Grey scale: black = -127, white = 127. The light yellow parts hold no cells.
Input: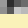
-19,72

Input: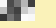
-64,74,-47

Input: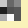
7,-46,46

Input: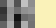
14,17,-109,45

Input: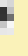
86,-77

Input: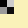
77,26

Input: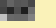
-55,-97,-25
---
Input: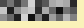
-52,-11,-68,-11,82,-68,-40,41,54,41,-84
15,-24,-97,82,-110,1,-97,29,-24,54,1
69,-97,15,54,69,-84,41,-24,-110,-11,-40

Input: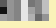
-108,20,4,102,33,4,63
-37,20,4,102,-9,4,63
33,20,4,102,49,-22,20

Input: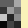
-120,-59,-90
-75,27,-17
-32,-32,39
69,-90,11

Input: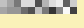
37,22,22,-19,-46,65,-7,-75,6,121,-62
65,37,-7,92,92,-46,52,92,108,-31,77

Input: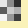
-36,74,47
102,10,-82
116,22,-66

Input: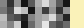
-9,-52,90,62,-106,34,-65,20,-78,20
4,-78,20,-106,-36,48,90,34,-36,-106
48,4,75,-106,-21,34,102,-21,-52,-21
62,-36,-52,-92,4,34,48,90,-9,-92

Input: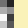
-14,-91
46,16
71,-39
122,-66

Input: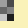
-25,2
30,-53
69,-97
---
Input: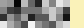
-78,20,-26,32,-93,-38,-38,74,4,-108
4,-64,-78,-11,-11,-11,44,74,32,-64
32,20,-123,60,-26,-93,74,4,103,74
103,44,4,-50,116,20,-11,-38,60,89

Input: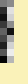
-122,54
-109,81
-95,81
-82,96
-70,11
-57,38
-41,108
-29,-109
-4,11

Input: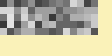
-70,98,-58,31,86,-58,46,58,-26,-26,-26,-42,16,73
-58,16,-58,-26,16,-58,-42,-12,4,-12,86,58,-58,-12
-12,98,-12,86,16,58,31,-70,4,-26,46,46,58,73
73,-42,4,46,46,-12,-12,-42,-26,86,4,58,73,-42
86,86,16,73,-26,31,31,31,-26,16,16,31,46,46

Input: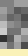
-77,-37,47,15
1,1,31,31
15,-25,-12,-50
31,1,-37,-25
47,-12,31,-50
60,15,1,-25
76,-12,-12,47

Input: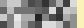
-52,3,90,31,-26,-52,90,90,60,-38,16
-26,60,-13,-13,-13,-26,-38,90,-64,74,60
31,74,74,3,-52,-38,-76,-26,44,-64,90
74,3,103,44,44,-92,3,-52,-76,44,16

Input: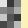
-56,-28,58
3,-12,44
71,-42,-71
98,-71,3

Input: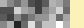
-48,-48,82,37,21,-64,7,37,82,-20
-36,-64,7,-36,-5,21,21,66,-20,37
7,50,-92,-20,95,-5,66,66,125,50
50,7,-20,21,-48,-64,-36,50,37,-5
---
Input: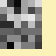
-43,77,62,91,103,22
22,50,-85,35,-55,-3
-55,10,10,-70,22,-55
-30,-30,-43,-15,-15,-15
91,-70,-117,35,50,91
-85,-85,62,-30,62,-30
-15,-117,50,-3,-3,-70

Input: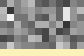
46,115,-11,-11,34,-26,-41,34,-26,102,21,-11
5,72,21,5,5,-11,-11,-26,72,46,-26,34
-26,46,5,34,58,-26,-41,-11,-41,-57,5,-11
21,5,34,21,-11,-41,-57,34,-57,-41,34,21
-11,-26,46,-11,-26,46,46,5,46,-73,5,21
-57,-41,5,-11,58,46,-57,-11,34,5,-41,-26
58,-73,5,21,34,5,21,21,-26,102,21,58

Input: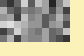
80,94,65,50,21,21,-36,21,34,-49
-10,50,-62,21,5,5,34,-24,-49,-74
21,34,-62,65,5,21,-36,-10,50,-10
-62,-10,80,34,5,-10,34,-24,-10,65
50,-24,-49,5,-10,5,34,-49,21,-62
-36,-74,-24,80,-36,65,34,-90,5,65

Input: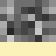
-1,71,-1,-17,-29,-74,13,29
29,57,-17,-58,-74,-58,13,44
-1,29,-17,-17,-17,-42,-17,13
-42,13,-29,-1,44,-58,-74,-42
44,-58,-29,-58,-74,57,-1,-1
29,-89,-42,-58,-42,71,-42,-29

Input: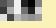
-70,45,112,-14,-94,83
-43,-14,112,-94,-124,2
96,-56,57,29,16,29

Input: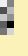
-9,84
-48,57
72,16
111,3
-34,-121

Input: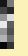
21,92
-105,-5
51,-18
105,-34
21,-47
-120,-76
-60,-89

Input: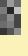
-43,27,-19
-31,12,-58
-19,-3,-58
-74,-43,12
-3,-89,66
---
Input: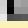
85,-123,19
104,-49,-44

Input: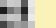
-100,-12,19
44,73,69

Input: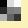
-88,-3,2
49,-28,-76

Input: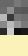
-19,14,-36
57,-69,-10

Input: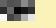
-84,-24,-120
119,-59,-36

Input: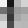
-15,-54,26
60,-71,37
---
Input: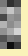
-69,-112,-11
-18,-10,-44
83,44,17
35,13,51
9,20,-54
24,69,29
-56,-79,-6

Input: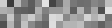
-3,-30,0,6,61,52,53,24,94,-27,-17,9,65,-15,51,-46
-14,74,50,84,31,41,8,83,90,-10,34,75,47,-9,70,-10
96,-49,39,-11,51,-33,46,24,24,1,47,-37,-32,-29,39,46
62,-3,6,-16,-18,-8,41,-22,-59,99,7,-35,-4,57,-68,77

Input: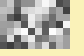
31,54,-25,91,23,68,-52,-30,-66,-45
31,61,42,0,-13,108,66,-47,93,-20
4,98,125,-32,92,-44,124,101,54,27
116,-64,-13,-35,37,104,-41,57,29,31
36,37,-17,33,72,109,-12,-66,-33,43
-62,37,12,91,101,91,79,-39,56,63
-32,-51,100,119,87,17,16,-19,71,40

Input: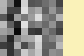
6,16,-33,71,39,74,-26,-77,25
56,-28,-26,80,0,-53,48,-76,-66
32,2,-19,88,43,38,5,-89,-6
-63,-23,3,-76,-68,53,-119,14,32
-44,18,-21,4,-11,97,-89,-32,58
50,-15,1,92,29,-6,31,-89,-39
-22,22,-31,41,20,94,-59,-58,48
-59,2,-17,-37,-43,82,-111,-6,52

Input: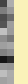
41,33
43,62
20,24
-84,-106
13,1
38,31
-8,13
27,65
30,-42
-19,-50
24,-1
46,-59

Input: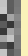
-13,-36,69
-2,-69,-38
-3,68,37
6,38,-71
-3,-72,-36
8,37,-71
-6,-34,73
-9,-33,68
